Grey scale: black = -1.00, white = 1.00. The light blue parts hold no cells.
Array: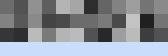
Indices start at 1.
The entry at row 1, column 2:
-0.36
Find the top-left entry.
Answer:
-0.15
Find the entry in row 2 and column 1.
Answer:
0.02
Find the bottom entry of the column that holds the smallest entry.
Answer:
-0.52
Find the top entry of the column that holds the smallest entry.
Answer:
-0.09
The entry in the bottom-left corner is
-0.58
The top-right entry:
0.08
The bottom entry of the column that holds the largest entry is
0.47
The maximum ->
0.53

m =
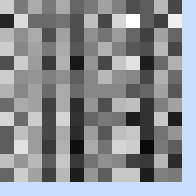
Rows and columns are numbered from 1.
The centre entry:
0.06
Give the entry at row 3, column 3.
0.33
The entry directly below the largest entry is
-0.21
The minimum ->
-0.93
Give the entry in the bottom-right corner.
-0.05
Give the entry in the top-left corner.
0.61
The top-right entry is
-0.44
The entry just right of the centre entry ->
0.06
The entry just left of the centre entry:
-0.16
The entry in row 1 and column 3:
0.33
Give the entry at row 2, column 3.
-0.16
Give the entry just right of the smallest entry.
-0.05
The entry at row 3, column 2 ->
0.12
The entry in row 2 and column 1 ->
-0.71
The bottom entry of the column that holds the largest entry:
0.56
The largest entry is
0.99
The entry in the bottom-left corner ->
-0.21
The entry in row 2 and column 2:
0.72
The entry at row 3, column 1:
0.44
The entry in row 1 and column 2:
-0.05
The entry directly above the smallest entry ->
-0.61
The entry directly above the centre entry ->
0.06
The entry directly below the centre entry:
0.17
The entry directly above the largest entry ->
-0.38

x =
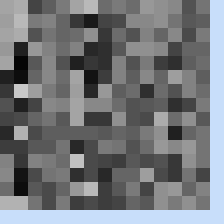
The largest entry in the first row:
0.45
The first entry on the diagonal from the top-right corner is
-0.09
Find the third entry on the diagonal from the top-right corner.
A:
0.07
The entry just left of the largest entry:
-0.57
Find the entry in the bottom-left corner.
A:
0.40
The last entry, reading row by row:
-0.09
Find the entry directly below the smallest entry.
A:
-0.90
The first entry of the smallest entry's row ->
0.29
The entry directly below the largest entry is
-0.75
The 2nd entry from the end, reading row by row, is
0.13
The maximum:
0.57
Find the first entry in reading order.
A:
0.29
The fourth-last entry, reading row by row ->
0.13
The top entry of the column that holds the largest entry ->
0.35
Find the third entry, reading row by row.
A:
-0.47
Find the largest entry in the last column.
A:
0.02
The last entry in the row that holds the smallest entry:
-0.15
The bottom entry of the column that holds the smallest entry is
0.40
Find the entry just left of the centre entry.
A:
0.07
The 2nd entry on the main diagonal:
0.45
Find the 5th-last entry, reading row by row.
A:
-0.31
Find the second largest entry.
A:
0.51
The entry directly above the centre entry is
0.19
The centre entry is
0.07
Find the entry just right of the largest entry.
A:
0.24
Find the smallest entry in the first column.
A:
-0.75
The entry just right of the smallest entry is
-0.31
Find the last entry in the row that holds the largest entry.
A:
-0.15
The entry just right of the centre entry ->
-0.15
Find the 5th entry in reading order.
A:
-0.04

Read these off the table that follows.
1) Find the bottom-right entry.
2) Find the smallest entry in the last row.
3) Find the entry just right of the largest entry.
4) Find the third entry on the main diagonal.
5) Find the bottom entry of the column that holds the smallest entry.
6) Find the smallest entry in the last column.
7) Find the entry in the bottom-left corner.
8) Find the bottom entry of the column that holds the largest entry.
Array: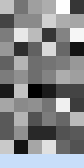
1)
-0.36
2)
-0.85
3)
-0.58
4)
0.47
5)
0.30
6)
-0.85
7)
0.58
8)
-0.19

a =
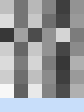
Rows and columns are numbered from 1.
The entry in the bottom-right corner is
0.38
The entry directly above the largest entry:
0.61
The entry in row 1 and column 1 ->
0.50
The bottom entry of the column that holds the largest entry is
0.94
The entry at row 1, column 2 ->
-0.08
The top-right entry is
0.15
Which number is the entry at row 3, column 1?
-0.57
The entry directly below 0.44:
0.56
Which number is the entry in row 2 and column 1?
0.72
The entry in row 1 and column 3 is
0.44

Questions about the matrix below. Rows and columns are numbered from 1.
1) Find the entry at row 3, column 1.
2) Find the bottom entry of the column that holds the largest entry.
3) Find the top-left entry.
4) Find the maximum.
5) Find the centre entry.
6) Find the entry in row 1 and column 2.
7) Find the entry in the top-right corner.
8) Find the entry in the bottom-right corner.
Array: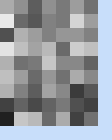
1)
-0.37
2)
-0.75
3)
0.34
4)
0.83
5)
0.55
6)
0.13
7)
-0.11
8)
-0.11

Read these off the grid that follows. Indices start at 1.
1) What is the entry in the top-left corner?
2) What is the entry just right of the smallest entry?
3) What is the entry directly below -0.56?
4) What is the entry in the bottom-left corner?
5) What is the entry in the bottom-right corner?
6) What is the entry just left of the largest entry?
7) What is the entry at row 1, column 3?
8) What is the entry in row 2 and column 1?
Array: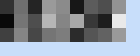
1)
-0.61
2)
-0.08
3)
-0.33
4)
-0.50
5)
0.21
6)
-0.77
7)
-0.72
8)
-0.93
